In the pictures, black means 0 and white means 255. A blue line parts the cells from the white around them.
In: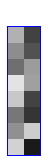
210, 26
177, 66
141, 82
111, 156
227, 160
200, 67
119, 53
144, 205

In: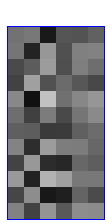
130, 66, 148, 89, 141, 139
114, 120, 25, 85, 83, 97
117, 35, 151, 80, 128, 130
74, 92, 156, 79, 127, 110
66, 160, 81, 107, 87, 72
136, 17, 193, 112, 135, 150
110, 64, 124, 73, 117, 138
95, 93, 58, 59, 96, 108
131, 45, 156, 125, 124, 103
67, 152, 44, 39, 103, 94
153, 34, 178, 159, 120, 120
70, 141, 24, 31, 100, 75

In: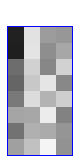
160, 193, 245, 146
33, 226, 156, 151
31, 228, 142, 167
109, 209, 135, 210
101, 200, 229, 136
121, 220, 179, 206
165, 167, 236, 130
114, 176, 171, 149

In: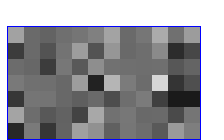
40, 122, 54, 99, 160, 145, 96, 118, 109, 89, 154, 126
162, 106, 99, 111, 117, 128, 163, 106, 118, 171, 112, 156
60, 106, 83, 115, 157, 83, 150, 105, 110, 138, 44, 71
108, 103, 60, 119, 89, 142, 113, 111, 110, 111, 87, 100
121, 112, 111, 104, 157, 34, 181, 123, 108, 214, 52, 79
55, 117, 116, 104, 95, 106, 77, 110, 123, 64, 26, 26
164, 109, 88, 98, 67, 168, 113, 119, 105, 106, 74, 117

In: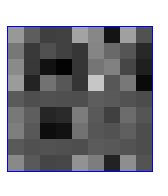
137, 89, 69, 71, 146, 125, 34, 142, 83
152, 93, 63, 65, 163, 135, 20, 160, 81
119, 57, 80, 65, 54, 133, 105, 85, 40
138, 56, 17, 3, 54, 117, 129, 70, 31
155, 35, 114, 87, 53, 198, 87, 120, 10
90, 78, 81, 79, 78, 93, 89, 82, 76
120, 94, 37, 42, 124, 89, 64, 108, 85
126, 88, 13, 18, 114, 86, 82, 95, 77
89, 80, 82, 80, 78, 91, 88, 83, 77

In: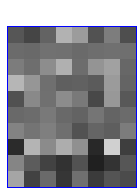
165, 66, 106, 54, 112, 59, 84, 75
86, 69, 99, 178, 156, 82, 125, 78
107, 105, 113, 112, 106, 110, 112, 111
124, 110, 141, 176, 109, 148, 161, 103
182, 150, 111, 95, 97, 91, 155, 100
81, 137, 112, 140, 121, 72, 152, 88
105, 108, 121, 105, 99, 117, 100, 107
131, 116, 127, 111, 82, 101, 94, 124
43, 180, 139, 173, 144, 40, 208, 62
133, 92, 66, 50, 82, 32, 51, 86

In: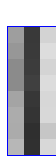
183, 48, 216
158, 57, 211
151, 58, 221
139, 60, 212
139, 64, 220
164, 55, 215
172, 52, 216
171, 47, 198

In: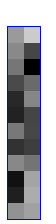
146, 161
154, 203
137, 70
118, 1
74, 106
40, 134
34, 69
120, 71
50, 62
136, 116
17, 164
31, 172

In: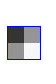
147, 247
52, 149
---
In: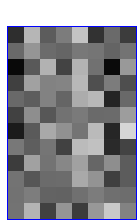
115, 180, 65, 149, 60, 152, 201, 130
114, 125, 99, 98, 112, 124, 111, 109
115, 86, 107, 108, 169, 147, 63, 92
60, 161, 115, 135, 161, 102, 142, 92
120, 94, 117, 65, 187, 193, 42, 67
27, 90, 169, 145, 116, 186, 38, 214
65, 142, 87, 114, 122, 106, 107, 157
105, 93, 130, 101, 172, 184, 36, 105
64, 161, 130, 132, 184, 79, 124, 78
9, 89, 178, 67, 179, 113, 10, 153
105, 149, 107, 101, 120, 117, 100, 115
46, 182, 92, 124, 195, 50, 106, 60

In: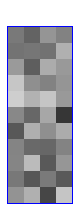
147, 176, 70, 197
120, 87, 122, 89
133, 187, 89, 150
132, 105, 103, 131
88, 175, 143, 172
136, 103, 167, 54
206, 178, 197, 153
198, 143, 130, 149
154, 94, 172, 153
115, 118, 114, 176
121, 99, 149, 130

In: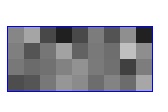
77, 85, 120, 150, 139, 109, 131, 108, 167
120, 107, 113, 130, 146, 122, 112, 64, 125
127, 84, 118, 162, 98, 121, 110, 192, 142
134, 165, 72, 32, 73, 124, 83, 143, 33

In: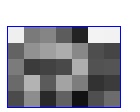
75, 141, 41, 97, 18, 79, 108
106, 179, 91, 163, 125, 50, 59
123, 59, 66, 73, 174, 82, 84
99, 145, 160, 173, 136, 78, 69
239, 122, 133, 92, 35, 243, 242

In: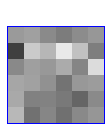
184, 113, 134, 112, 137, 150
169, 129, 130, 121, 101, 138
166, 161, 145, 115, 152, 156
137, 159, 152, 171, 133, 220
63, 202, 182, 233, 193, 126
154, 160, 138, 124, 140, 151

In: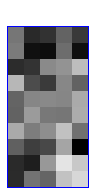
43, 115, 101, 194, 215
42, 30, 152, 228, 200
96, 62, 72, 165, 2
170, 125, 142, 193, 112
98, 155, 120, 118, 172
100, 134, 137, 134, 170
183, 76, 58, 135, 98
44, 51, 138, 147, 189
123, 16, 13, 109, 15
118, 41, 50, 99, 57
